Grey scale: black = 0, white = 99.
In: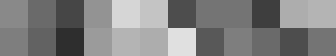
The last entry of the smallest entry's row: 45
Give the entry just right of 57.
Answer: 83
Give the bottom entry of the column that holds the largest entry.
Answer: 87
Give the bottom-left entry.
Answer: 49
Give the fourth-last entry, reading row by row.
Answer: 49
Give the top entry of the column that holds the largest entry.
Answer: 30
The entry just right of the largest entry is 34

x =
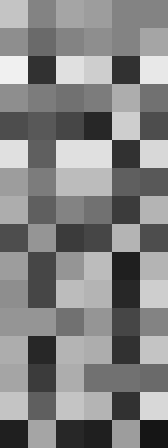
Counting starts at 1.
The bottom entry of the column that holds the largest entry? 12
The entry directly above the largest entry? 55
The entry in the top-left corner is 76
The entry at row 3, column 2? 19
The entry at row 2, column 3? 51
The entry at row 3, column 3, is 87
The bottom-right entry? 8
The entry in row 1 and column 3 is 64
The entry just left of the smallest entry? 61
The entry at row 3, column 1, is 93
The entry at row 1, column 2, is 51
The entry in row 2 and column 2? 41
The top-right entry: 51

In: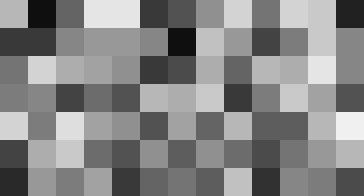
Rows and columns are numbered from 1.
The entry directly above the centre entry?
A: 29
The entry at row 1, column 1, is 71
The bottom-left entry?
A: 16
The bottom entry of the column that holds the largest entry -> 29
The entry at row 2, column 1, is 22
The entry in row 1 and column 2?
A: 6
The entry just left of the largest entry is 71
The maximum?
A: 93
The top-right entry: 13
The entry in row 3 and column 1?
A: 45
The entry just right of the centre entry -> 78
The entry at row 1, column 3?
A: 39
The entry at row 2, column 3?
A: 52
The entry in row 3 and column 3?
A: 67
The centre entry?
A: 67

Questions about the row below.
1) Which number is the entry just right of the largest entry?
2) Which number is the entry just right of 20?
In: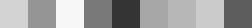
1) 47
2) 65

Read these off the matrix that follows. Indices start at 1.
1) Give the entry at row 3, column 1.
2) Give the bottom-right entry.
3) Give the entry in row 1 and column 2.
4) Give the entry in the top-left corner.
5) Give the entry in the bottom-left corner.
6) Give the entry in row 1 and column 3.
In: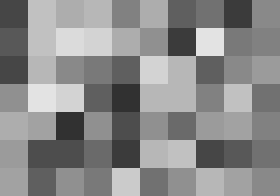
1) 27
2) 53
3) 75
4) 27
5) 63
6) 67

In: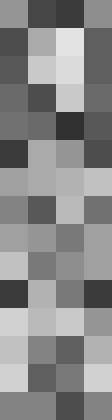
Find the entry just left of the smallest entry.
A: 41
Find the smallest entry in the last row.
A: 30
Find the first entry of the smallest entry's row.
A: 44
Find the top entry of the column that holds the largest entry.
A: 23
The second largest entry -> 85
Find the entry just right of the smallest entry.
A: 34
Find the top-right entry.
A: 55
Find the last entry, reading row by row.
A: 51
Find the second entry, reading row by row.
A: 27
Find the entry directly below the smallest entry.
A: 58
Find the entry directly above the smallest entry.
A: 78
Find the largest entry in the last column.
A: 81
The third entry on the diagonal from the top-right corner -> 78
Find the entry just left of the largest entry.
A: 66
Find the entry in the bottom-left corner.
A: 51
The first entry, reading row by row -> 58
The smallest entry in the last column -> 23

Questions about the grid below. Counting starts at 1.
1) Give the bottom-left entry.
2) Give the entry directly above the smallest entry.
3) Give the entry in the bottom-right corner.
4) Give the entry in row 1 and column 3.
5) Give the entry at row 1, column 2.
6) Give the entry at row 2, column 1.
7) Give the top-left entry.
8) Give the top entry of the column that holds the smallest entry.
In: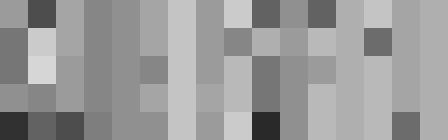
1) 19
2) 46
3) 68
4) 64
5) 30
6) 46
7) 60
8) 38

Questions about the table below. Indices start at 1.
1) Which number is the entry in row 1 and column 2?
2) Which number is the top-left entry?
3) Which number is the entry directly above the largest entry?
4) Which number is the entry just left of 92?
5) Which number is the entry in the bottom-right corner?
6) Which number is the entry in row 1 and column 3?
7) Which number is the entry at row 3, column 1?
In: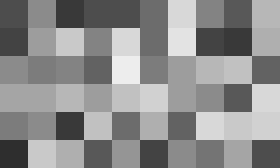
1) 54
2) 30
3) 84
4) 38
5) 30
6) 22
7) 54
